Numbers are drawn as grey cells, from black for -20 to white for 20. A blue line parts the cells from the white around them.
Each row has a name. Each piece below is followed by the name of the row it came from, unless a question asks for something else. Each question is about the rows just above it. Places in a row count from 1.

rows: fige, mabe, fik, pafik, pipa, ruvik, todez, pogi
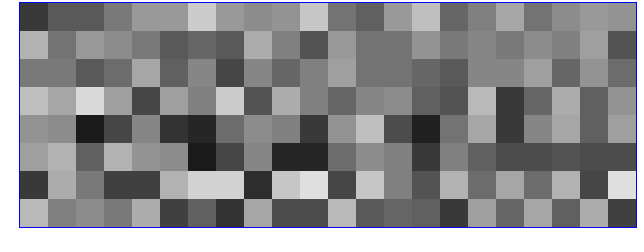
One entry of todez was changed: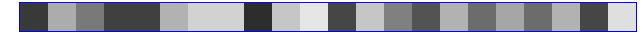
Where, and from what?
11, [15]
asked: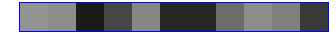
ruvik
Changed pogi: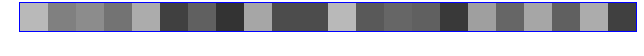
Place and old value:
4, [-1]
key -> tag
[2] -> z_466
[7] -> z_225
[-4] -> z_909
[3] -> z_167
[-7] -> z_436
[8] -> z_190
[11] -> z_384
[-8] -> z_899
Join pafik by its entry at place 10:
z_225
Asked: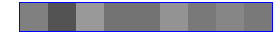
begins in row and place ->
mabe, 10

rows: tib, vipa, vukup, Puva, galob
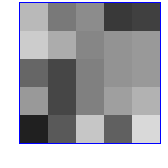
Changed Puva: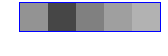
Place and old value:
1, [4]
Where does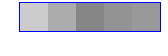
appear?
vipa
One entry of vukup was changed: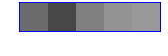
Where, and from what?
1, [-4]

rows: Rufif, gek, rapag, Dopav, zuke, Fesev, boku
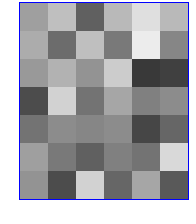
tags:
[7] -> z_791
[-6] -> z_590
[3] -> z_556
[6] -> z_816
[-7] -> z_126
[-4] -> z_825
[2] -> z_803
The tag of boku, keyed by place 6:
z_590
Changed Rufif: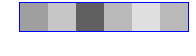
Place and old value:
2, [10]
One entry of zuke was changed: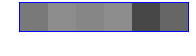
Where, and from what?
1, [-2]
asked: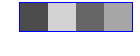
boku

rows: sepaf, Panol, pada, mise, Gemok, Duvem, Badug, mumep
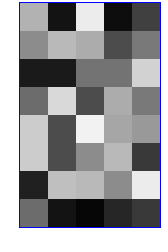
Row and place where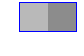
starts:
Badug, 3
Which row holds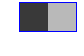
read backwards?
Duvem
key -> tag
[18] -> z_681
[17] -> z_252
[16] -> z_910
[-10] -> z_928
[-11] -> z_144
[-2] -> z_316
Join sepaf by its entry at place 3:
z_252
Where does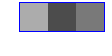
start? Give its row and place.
Panol, 3
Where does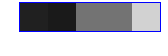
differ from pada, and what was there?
1, [-16]
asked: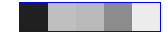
Badug

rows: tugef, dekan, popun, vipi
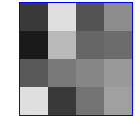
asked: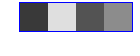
tugef
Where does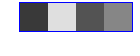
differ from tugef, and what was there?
4, [2]

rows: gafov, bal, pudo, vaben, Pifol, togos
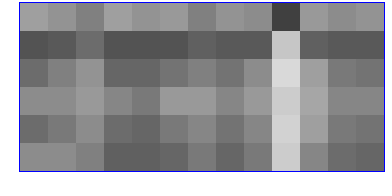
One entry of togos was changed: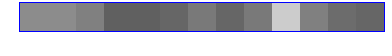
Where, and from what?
11, [1]
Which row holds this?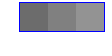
pudo
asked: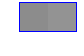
gafov
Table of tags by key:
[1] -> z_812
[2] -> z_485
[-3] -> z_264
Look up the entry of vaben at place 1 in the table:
z_485

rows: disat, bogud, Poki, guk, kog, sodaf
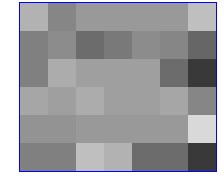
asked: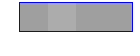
guk
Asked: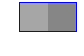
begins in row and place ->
guk, 6

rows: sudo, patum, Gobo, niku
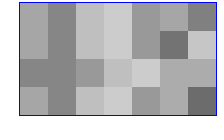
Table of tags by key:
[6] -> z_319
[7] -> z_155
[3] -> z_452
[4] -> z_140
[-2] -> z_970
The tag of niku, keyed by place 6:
z_155
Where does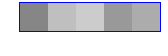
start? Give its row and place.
niku, 2
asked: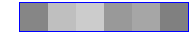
sudo

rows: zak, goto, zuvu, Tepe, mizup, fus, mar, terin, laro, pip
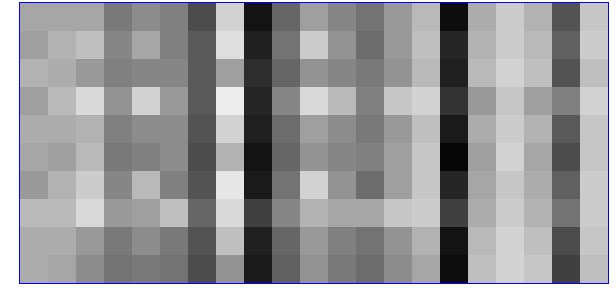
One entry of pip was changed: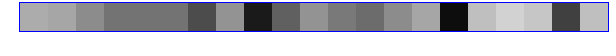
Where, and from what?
5, [-1]
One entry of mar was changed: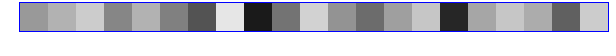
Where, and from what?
5, [9]
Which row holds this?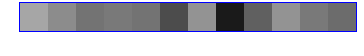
pip
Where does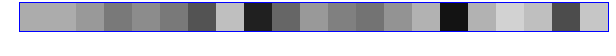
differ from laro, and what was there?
17, [9]

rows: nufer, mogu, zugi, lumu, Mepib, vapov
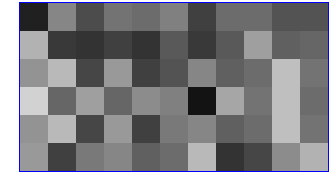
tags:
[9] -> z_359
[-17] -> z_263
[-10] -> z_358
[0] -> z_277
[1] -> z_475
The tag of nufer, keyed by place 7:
z_358
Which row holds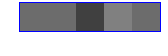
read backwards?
nufer
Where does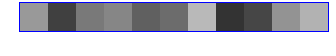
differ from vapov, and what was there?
10, [2]
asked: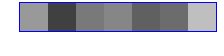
Mepib
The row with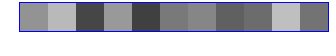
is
Mepib
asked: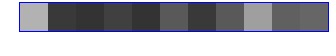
mogu
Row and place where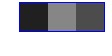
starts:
nufer, 1

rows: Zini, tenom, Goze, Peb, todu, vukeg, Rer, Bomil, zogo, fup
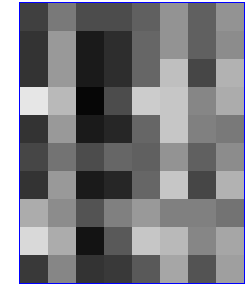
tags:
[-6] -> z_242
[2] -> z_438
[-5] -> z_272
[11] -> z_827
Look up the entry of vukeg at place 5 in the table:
z_272
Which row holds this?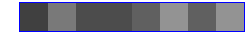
Zini
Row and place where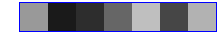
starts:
Goze, 2
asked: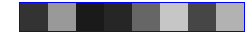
Rer

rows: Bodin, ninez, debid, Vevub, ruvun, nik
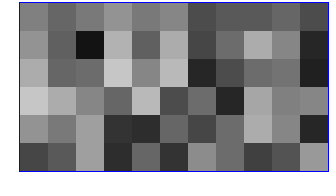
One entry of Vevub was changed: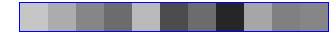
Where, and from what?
4, [-4]
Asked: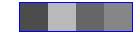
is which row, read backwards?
Vevub
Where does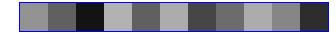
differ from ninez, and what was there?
11, [-14]
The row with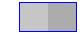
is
Vevub
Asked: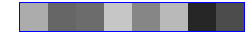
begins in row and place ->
debid, 1
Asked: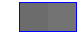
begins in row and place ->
debid, 9
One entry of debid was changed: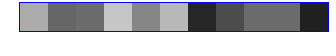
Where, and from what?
10, [-2]

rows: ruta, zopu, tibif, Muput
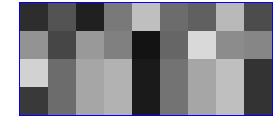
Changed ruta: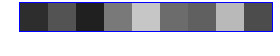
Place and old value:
5, [10]
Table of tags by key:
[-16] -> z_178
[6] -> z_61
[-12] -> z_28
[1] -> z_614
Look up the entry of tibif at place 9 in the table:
z_28
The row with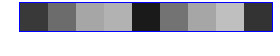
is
Muput
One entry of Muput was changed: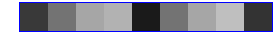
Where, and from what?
2, [-3]
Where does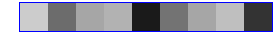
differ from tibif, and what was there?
1, [13]

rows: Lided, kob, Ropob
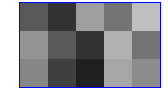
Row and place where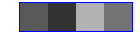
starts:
kob, 2
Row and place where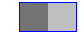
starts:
Lided, 4
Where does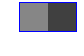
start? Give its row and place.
Ropob, 1
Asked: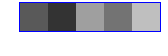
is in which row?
Lided
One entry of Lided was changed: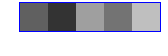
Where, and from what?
1, [-6]
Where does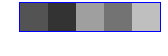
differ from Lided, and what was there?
1, [-6]
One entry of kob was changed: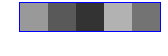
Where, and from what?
1, [3]

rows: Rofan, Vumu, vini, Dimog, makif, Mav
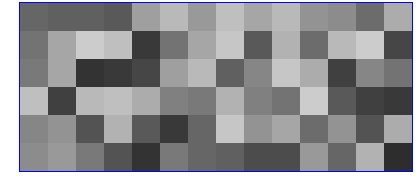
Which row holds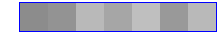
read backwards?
Rofan
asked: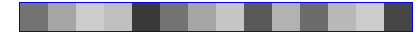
Vumu

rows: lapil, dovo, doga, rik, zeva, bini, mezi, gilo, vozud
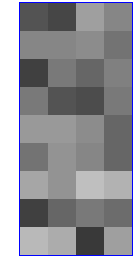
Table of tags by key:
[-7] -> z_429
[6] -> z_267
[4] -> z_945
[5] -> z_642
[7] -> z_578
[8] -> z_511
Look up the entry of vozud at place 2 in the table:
z_578
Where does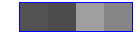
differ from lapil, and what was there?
2, [-9]
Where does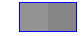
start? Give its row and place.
bini, 2
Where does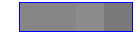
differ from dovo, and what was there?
4, [-2]
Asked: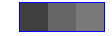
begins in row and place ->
gilo, 1
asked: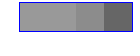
zeva
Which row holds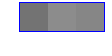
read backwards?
dovo

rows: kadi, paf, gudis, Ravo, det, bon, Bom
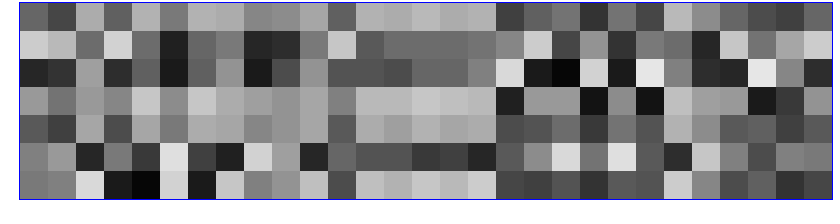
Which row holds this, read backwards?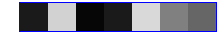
gudis
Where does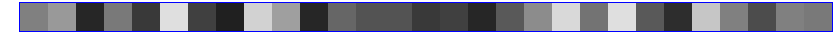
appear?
bon
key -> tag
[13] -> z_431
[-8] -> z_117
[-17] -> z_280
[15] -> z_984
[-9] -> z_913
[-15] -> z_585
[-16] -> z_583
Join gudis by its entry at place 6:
z_583

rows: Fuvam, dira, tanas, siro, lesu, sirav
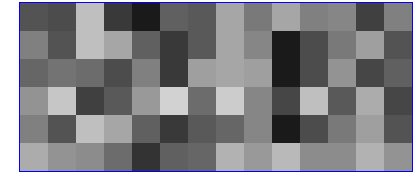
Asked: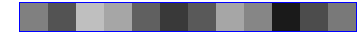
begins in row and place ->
dira, 1
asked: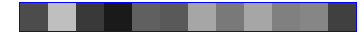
Fuvam
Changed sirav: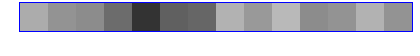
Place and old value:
12, [2]
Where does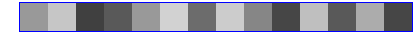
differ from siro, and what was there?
1, [3]

